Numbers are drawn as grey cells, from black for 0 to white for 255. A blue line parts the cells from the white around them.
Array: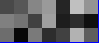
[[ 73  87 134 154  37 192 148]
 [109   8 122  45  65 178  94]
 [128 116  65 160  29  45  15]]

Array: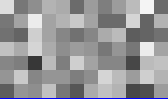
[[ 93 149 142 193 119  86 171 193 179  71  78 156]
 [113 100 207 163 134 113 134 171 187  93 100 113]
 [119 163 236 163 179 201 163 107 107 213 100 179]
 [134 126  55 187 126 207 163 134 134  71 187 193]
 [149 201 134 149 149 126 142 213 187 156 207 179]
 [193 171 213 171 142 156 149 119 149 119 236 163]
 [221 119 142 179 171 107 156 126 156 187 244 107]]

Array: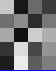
[[ 29 235  93 126]
 [ 52 220  72 148]
 [112 140  44 120]
 [168  15 205 174]
 [198  23 106  59]]

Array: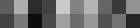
[[ 66 122  13  73 160 107 152  81 115  37]
 [ 93 174  44  66 202 130 180 101  58 145]]

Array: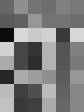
[[ 11 215 202 209  57 215]
 [ 37 171 157 143  91 150]
 [ 91  97 150 115 115 109]
 [103 143 115 109 129 121]
 [171  71  45 179  85 121]
 [187  63  79 187  97 135]
 [194  57  63 171 103 135]
 [209  71  51 179  85 129]]

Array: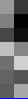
[[ 70  16]
 [ 92 169]
 [ 99  85]
 [112 208]
 [128   2]
 [153  56]
 [192 134]]

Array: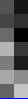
[[ 69  49]
 [ 84  22]
 [ 99 195]
 [105   2]
 [124  28]
 [168 140]
 [180  55]]
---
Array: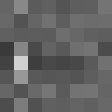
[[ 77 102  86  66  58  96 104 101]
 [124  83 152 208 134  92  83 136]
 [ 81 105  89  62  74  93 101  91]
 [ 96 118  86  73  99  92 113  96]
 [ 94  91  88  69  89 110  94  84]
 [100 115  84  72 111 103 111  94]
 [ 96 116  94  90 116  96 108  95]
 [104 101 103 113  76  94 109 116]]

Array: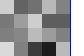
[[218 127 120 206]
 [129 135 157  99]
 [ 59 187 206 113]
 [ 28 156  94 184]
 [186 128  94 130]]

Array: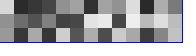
[[153 145 215]
 [ 56 109  43]
 [169  82  55]
 [ 54 128  70]
 [206  66 145]
 [ 85  71 162]
 [173 227  49]
 [ 77 234 163]
 [202  71 146]
 [168 238 221]
 [ 61 186  42]
 [134 222 173]
 [194 188 122]]

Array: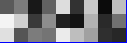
[[224 244  90]
 [ 85 208 124]
 [124  57  24]
 [116 141  97]
 [235  33 221]
 [190  19  50]
 [161 178 200]
 [ 47  42  11]
 [ 39 113 191]]

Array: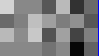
[[136 185 106 211]
 [136 140 128 136]
 [136 200 191 136]
 [115  83 159  87]
 [136 161 125 186]
 [  7  67 144  50]
 [ 98 128  87 106]]

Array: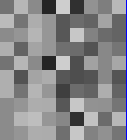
[[139 139 139 175 175 115 175 139 187 115]
 [149 182 149 116  83 182  99 149 116 182]
 [173 190 173 181 164 138 164 181 173 138]
 [172 150 172 150 172  37 150 150 150  37]
 [111 135  87  63  87 206 111  87  87 206]
 [199  48 199 108  78  78 108 199 108  48]
 [130 194 146  99  83 162  83 130  99 146]
 [145 107 145 174 136 136 136 107 164 126]
 [117 184 117 100  84 167 117 100 100 184]]

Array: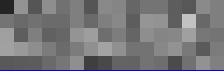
[[ 89 161 159 116  36]
 [ 91 153  94 105 147]
 [ 92 142 127 113  85]
 [106 123  97 107 142]
 [118 107 102 107 113]
 [143 124 148 127 127]
 [ 63 144 158 105  85]
 [ 73 163 110 127 137]
 [100 144 125 136 133]
 [ 99 115 101  93 102]
 [115 115 142 149 116]
 [110 136 133 147 116]
 [ 75 146 135  94  93]
 [113 121 160 194  87]
 [146  90 119 104 138]
 [128 123 116 127 127]]
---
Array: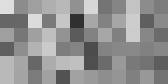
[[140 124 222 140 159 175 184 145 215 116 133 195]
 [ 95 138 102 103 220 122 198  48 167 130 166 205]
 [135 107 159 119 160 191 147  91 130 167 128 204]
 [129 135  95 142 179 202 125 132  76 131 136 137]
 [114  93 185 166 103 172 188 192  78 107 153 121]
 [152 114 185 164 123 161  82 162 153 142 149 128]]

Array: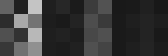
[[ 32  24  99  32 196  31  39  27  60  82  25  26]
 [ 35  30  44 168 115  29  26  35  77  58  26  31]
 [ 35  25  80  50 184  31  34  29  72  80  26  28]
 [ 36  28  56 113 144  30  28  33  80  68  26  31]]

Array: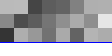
[[175 176 186 187  69  93  99 129]
 [142 230 137  77  93 117 143 171]
 [180 172  52 174 152 114 170  99]]

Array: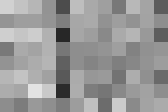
[[164  92 209 195 182 147  76 190 169 159 120 184]
 [163 142 148 158 158 148 126 167 170 146 158 146]
 [153  93 207 197 205 177  39 166 158 137 170 181]
 [145 149 121 170 163 178 119 142 143 148 159 130]
 [147 157 147 162 172 181  96 142 132 140 127 135]
 [144 106 182 195 175 161  89 171 151 154 115 173]
 [162 142 172 166 227 201  43 173 125 118 137 154]
 [163 171 141 124 153 143 125 157 192 108 203 138]]

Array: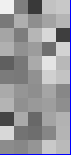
[[194 200 240 126  57]
 [163 181 121 175 142]
 [216  62 165 125 182]
 [110 211 176 145 156]
 [228 184  95 120 170]
 [208 195 123 121 145]
 [165 135 170 149 142]
 [158 142 180 144 153]
 [164 178  68 170 104]
 [134 180 216 115 110]
 [201 186 140 135 149]]

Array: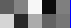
[[ 11 127  94 131 247]
 [ 99 118 213  40 172]]
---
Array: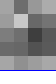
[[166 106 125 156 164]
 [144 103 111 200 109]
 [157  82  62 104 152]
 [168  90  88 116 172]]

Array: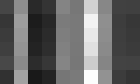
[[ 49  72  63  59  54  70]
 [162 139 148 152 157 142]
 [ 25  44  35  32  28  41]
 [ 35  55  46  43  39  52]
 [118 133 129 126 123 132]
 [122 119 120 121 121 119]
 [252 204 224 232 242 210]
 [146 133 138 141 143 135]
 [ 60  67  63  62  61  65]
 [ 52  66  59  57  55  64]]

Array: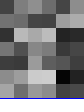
[[165 140  61 117  49 114  67]
 [110 157  58  80 185 108 126]
 [153 203 155 135 169  69 143]
 [140 205  94 124 188  67 109]
 [ 66   5  85  57  35 157  69]
 [ 73  34  62  70  41 172 141]]

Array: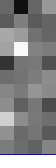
[[124 145 208 142 134 110  51 162 168  90 104]
 [109 106 141  96 122 115 117 249 156 127  16]
 [ 98 117 120 119 148 125 120 130 113  90 101]
 [132  89 110  75 138 140  81 124 101 100 153]]

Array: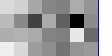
[[239 173 186 218]
 [216 178 138 209]
 [157 171  65 167]
 [143 131 171 134]
 [116 127  96 128]
 [148 232   2 172]
 [154 106 140 149]]

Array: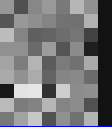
[[120 186  24 170 164 144 188  85 151]
 [163 124 227 145 125 144 132 152  80]
 [199 131 230 171 180 106  95 143 135]
 [ 82 182  49  99  91 156 100 132 153]
 [144 132 206 133 123  84 109 114 121]
 [113 140 140 137 113 139 117 113 182]
 [179  81 143 107 170  31  66 177 145]
 [ 18  18  18  18  18  18  18  18  18]]
